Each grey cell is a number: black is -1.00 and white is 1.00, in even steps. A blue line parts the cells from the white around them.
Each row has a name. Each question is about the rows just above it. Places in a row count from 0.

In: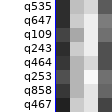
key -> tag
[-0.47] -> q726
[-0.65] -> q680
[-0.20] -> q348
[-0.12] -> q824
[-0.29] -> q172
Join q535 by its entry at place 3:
q172
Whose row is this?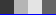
q858
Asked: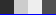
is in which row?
q243
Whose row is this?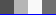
q253
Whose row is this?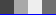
q109

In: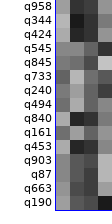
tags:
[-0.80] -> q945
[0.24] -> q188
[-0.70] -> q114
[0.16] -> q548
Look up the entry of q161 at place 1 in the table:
q188
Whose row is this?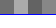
q494
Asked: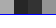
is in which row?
q424

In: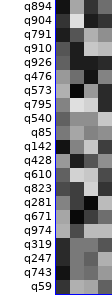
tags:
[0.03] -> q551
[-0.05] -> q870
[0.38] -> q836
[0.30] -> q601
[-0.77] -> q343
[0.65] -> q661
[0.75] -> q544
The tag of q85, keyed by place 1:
q601
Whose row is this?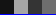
q894

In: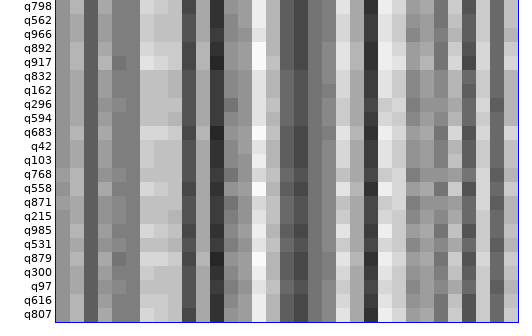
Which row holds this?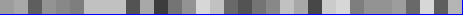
q871
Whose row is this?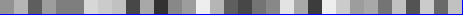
q985

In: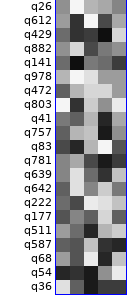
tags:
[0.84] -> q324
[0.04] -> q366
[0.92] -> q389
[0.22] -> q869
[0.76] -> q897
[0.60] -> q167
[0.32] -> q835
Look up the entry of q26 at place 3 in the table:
q835
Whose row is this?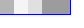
q978

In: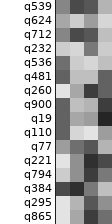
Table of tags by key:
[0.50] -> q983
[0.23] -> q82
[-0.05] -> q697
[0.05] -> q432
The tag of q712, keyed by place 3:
q983
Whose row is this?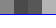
q539
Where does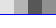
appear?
q295
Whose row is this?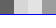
q110
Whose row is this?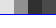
q221
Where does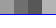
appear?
q77

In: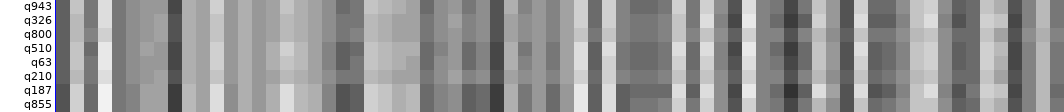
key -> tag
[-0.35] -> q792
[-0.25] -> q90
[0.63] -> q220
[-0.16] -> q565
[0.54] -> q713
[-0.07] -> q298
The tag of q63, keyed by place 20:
q90
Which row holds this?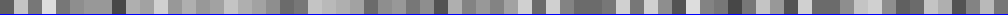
q943
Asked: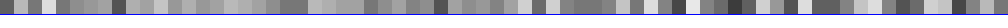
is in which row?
q326

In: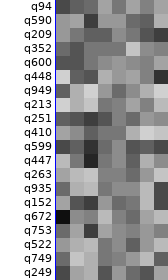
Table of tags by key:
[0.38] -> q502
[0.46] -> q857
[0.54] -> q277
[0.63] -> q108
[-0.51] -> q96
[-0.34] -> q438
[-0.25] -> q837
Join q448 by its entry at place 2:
q438
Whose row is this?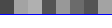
q249
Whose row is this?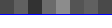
q599
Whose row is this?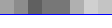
q410
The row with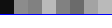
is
q672
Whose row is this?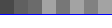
q94

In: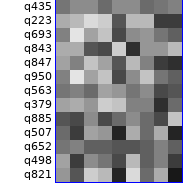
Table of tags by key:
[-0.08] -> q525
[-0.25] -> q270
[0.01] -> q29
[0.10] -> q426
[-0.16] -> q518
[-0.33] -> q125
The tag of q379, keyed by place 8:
q518
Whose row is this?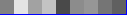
q693
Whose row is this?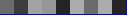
q507
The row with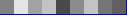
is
q950

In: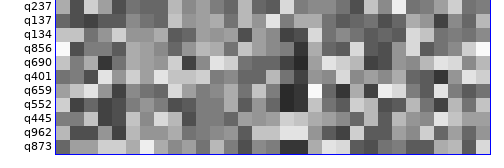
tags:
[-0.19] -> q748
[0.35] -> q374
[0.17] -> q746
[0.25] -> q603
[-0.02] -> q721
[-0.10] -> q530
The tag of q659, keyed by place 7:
q748
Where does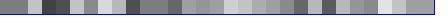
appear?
q445
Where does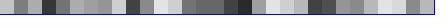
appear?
q690
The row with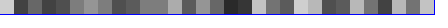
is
q552
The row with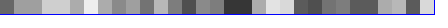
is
q873
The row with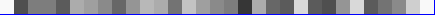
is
q856
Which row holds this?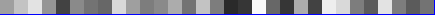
q659

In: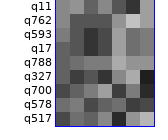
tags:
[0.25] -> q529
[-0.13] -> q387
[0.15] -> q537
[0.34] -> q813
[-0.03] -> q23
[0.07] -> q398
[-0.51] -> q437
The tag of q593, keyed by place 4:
q529
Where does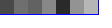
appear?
q517
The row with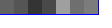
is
q17
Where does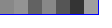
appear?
q11
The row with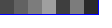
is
q700
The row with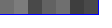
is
q578

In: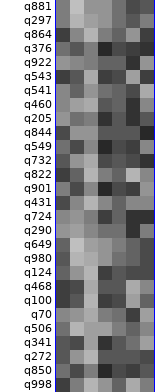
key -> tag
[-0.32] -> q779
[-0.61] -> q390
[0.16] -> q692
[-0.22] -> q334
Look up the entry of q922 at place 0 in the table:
q692
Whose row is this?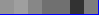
q290
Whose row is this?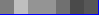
q881
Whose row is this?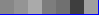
q70

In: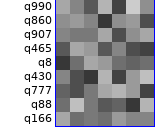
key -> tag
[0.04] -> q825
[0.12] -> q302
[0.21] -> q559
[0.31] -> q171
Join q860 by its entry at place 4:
q302
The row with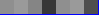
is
q860
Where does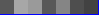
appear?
q465
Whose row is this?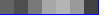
q777
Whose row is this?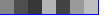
q430
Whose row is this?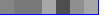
q907

